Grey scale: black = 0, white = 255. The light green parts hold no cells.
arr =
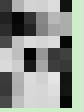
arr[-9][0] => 60
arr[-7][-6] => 44
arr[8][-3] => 213
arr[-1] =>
[73, 191, 215, 213, 215, 6]
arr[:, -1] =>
[17, 173, 172, 6, 64, 56, 18, 20, 6]
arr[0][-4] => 211
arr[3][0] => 73
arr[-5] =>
[213, 190, 3, 150, 56, 64]
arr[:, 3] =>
[209, 135, 130, 213, 150, 165, 209, 214, 213]
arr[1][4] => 184
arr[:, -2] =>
[220, 184, 166, 219, 56, 61, 228, 222, 215]
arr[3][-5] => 193
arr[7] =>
[57, 175, 216, 214, 222, 20]

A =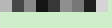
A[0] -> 183
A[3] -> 20
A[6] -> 119

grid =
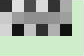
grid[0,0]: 47
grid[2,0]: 212
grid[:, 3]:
[218, 143, 48]
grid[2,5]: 17
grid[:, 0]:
[47, 202, 212]
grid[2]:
[212, 20, 193, 48, 175, 17]

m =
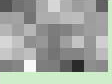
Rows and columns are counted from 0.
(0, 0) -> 84
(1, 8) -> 162
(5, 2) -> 247
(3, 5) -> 159
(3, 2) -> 143
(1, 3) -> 173
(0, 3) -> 170
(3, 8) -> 207
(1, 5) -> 187
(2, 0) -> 181
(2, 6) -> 147
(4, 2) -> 191
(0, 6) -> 157
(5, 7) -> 142
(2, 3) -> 139
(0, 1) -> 113

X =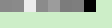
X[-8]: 136
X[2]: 236

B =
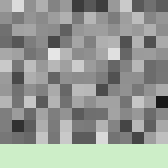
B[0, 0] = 164
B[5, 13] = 117
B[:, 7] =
[87, 182, 157, 128, 144, 156, 141, 184, 143, 111, 122, 92]
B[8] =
[181, 116, 198, 90, 180, 113, 165, 143, 162, 162, 116, 198, 163, 25]
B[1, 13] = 149
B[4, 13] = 144
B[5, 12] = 108
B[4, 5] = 182
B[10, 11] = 183
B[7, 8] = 75
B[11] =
[119, 111, 104, 196, 119, 201, 92, 92, 217, 115, 125, 69, 158, 191]
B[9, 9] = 163
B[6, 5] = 144
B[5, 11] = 183
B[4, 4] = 230
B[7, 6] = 186
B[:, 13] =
[92, 149, 141, 170, 144, 117, 118, 170, 25, 136, 168, 191]
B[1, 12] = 133
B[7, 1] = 113
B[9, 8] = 112
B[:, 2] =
[145, 148, 165, 125, 116, 189, 174, 143, 198, 106, 93, 104]
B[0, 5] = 153
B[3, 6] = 165
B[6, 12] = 108
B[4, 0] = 168
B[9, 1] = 156

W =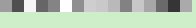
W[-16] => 157
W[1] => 79
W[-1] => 170
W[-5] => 199
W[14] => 53

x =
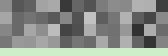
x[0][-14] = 141
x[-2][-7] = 174
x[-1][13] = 131
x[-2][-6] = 117
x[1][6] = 82
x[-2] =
[134, 105, 166, 142, 188, 68, 79, 174, 117, 113, 151, 49, 173, 107]
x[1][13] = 138
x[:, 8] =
[124, 94, 117, 169]
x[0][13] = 63
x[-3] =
[166, 105, 115, 105, 89, 135, 82, 194, 94, 118, 178, 94, 71, 138]
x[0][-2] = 176
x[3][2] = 150
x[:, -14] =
[141, 166, 134, 119]
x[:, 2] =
[97, 115, 166, 150]
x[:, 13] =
[63, 138, 107, 131]

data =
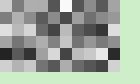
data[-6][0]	205
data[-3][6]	115
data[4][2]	51
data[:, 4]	[85, 139, 68, 130, 216, 88]
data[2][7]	76
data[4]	[35, 90, 51, 160, 216, 68, 189, 201, 232, 42]
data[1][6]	158
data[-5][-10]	126
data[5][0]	208
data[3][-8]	149
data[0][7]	140
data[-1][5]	173
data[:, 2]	[174, 140, 213, 149, 51, 200]
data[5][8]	69
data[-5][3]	91
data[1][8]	138

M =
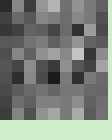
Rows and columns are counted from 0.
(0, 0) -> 42
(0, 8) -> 97
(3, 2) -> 115
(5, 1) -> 70
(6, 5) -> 122
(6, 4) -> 28
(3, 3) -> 124
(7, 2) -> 106
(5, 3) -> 80
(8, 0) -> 67
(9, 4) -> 166
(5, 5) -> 144
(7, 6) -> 120
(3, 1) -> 91
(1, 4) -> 126
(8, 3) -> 129
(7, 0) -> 74
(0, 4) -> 179
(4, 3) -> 144
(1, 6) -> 136
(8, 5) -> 122
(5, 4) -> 58
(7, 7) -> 105
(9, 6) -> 171
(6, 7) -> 121
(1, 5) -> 109
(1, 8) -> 80

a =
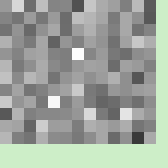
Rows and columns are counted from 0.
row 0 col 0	153
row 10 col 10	173
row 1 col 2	155
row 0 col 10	127
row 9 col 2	128
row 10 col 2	101
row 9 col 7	216
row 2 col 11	114
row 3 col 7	161
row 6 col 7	144
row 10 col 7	175
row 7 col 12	161
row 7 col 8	112
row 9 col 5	138
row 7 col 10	143
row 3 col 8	147
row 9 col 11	171
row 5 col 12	129
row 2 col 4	167
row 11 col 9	106
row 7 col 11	156
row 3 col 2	122
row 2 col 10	168
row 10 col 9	154
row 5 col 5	127
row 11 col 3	175
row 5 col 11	154
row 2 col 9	128
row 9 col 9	100
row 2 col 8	151
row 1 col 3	119
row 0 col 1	215
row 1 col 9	122
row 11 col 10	144
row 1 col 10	168
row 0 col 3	190
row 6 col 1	138
